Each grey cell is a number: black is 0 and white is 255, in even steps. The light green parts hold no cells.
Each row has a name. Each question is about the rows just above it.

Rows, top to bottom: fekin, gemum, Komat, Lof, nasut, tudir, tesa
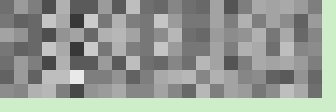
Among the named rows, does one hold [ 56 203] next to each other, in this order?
yes
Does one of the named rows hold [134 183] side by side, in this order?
no
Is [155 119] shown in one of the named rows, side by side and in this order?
yes
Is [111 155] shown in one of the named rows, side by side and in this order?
yes
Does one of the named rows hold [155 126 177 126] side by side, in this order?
no
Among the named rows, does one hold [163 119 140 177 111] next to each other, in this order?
no

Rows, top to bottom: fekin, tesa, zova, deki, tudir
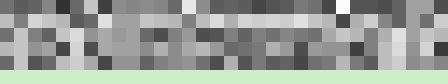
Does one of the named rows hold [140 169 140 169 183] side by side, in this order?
no
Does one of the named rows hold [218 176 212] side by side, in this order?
yes
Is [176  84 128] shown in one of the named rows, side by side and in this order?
no
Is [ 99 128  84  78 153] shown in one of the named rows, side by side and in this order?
no
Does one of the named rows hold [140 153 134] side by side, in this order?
yes
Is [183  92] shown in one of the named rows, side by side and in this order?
yes
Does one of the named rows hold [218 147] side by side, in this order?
yes

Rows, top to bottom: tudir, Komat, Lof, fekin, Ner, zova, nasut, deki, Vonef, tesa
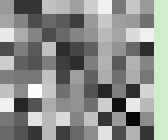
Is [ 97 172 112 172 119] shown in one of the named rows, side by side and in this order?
yes
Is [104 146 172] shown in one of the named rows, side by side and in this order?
no
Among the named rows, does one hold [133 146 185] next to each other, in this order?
yes
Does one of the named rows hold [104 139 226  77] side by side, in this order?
yes

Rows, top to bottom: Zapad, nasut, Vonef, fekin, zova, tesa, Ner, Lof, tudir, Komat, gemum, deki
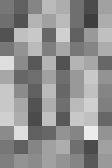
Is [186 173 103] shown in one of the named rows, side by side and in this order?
no
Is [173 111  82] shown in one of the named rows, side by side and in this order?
no
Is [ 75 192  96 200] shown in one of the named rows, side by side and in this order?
no
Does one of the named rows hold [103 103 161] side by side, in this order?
no
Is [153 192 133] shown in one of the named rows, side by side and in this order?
yes
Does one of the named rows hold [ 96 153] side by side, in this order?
yes

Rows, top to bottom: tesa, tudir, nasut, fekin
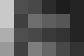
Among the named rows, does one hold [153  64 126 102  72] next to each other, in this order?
yes
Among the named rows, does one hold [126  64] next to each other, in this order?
no
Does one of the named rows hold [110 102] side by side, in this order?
no
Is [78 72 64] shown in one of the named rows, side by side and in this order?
no

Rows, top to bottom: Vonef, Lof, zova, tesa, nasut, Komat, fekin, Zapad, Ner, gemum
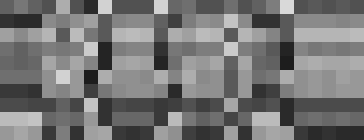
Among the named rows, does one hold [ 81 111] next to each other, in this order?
yes
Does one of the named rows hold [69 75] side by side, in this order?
no
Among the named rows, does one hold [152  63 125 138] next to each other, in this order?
no
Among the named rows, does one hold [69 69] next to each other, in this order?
yes
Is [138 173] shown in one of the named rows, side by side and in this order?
yes

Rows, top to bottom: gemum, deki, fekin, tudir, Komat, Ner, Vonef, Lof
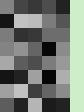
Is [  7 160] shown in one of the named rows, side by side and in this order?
no
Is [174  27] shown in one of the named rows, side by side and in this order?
no
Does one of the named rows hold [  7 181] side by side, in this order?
no
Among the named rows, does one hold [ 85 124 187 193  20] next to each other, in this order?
no
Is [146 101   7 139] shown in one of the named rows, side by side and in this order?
yes

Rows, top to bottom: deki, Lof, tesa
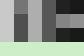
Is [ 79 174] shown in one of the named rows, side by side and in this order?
yes
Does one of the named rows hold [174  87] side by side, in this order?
yes
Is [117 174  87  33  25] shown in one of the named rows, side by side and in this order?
yes
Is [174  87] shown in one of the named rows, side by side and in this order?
yes
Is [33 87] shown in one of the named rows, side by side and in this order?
no
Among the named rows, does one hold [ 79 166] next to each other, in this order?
no

